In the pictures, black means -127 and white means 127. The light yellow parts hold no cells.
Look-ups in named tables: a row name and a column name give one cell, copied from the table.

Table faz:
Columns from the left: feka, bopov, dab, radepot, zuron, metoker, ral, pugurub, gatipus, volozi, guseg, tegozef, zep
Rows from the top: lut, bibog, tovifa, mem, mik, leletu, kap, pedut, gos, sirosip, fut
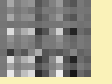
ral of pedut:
-42
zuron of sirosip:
16
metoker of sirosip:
-41
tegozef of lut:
-7
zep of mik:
-33
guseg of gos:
-92
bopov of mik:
92
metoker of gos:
-72
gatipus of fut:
109
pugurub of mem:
-10
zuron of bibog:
-9
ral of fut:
-48
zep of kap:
-12
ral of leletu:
-7
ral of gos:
-44
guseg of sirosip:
-42
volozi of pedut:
-24
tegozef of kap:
-6

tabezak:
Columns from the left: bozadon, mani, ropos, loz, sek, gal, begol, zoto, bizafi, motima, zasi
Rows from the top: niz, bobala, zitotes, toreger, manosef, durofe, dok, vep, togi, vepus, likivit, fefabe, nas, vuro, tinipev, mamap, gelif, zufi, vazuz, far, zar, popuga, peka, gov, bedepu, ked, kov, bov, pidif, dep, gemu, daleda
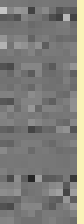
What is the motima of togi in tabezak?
-8
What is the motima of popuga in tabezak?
-14
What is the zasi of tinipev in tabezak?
15
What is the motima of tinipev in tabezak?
-1
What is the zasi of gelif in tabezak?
-7
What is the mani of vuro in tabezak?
2

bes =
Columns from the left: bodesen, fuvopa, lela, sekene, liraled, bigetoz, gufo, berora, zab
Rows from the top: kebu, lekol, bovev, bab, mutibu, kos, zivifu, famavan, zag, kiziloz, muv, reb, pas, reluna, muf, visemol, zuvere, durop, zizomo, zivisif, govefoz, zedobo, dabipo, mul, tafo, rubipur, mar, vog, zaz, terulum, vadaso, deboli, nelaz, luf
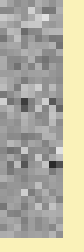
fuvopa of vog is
19
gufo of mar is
17
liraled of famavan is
39
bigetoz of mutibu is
10
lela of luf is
28
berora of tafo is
-4
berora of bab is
24
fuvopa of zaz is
27
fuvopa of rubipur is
34
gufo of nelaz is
23
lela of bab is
23
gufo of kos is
17
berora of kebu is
18

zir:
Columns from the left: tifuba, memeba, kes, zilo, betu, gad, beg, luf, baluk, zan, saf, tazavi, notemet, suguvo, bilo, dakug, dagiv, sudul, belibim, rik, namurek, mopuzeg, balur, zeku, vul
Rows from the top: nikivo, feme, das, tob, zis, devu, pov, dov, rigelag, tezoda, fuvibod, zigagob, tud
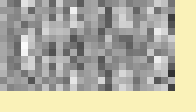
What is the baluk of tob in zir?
51
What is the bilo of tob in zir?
5
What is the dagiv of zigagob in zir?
58
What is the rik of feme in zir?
-26
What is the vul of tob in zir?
-45
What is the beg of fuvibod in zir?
56
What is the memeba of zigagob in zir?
37
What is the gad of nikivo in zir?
10
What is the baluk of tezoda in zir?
73

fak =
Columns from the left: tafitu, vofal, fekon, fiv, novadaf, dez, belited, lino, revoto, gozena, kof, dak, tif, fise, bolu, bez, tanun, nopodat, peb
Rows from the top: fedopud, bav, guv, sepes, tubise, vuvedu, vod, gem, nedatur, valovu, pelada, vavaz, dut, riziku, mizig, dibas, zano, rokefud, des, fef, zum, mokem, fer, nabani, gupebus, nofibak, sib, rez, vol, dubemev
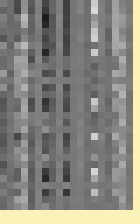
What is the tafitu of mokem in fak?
-28
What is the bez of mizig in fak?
-26
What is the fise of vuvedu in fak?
79
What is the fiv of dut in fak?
49
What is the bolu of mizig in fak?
-2
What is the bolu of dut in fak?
-1
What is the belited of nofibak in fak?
-86
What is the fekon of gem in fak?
-5
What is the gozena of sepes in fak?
-64
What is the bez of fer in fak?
-11
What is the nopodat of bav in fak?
8
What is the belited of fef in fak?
-44
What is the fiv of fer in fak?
41

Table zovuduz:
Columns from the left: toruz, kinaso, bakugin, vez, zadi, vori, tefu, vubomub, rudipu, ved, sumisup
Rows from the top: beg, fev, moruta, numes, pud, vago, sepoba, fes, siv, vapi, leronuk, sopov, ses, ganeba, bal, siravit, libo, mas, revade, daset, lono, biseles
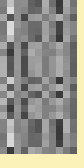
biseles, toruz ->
9
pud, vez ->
1
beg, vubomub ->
-17
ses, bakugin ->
20
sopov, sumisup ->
2
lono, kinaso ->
88
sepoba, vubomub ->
17
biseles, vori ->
29
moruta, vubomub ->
21
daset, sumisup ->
-2
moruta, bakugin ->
15
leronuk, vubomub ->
19
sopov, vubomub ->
0
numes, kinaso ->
89
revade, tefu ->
38
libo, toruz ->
43
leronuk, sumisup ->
-31

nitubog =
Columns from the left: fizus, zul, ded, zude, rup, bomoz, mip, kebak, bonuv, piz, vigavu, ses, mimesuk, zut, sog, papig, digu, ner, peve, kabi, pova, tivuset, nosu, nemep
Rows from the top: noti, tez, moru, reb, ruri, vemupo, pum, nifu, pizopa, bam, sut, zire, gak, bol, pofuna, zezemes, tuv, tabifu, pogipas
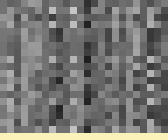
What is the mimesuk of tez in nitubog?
-69
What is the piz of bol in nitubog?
-40
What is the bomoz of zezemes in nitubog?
-28
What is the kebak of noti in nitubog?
-11
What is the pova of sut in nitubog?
-43
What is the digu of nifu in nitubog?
-12
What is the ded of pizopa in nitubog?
-38
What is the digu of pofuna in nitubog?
12
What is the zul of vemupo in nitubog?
-17
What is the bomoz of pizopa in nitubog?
-3
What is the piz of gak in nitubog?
-34
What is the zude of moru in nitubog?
29

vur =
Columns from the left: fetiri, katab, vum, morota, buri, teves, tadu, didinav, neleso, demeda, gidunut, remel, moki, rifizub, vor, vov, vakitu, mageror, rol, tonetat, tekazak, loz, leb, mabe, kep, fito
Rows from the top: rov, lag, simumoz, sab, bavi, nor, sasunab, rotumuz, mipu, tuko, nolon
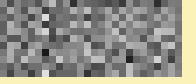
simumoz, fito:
0
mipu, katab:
43
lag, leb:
-24
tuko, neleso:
-54
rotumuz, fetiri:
-8
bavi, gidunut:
-11
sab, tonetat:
45
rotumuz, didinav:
28
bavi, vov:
19
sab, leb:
-14
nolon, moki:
-75

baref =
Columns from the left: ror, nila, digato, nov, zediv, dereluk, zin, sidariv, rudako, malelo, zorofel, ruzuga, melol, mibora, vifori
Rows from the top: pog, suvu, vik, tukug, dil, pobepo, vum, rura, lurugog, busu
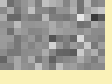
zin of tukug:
25
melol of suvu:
33
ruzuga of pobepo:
89
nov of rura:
11
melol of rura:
25
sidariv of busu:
-5
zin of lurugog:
18
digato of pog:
3
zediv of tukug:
20
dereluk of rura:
14
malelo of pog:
4

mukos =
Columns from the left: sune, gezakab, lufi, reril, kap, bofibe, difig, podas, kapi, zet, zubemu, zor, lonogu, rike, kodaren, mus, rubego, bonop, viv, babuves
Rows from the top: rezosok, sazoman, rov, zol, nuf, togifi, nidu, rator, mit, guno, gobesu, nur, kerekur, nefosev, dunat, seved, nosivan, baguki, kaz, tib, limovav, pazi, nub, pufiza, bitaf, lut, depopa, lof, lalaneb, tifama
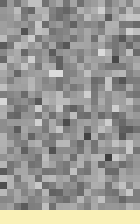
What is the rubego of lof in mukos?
-13
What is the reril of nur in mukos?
34
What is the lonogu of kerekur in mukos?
38
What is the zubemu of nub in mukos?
-17
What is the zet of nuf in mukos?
5
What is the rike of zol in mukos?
10
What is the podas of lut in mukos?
58
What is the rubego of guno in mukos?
-5
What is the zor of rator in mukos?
3
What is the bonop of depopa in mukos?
65
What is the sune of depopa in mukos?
-49
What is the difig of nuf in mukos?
56
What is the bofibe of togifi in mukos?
-7
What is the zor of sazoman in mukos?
48

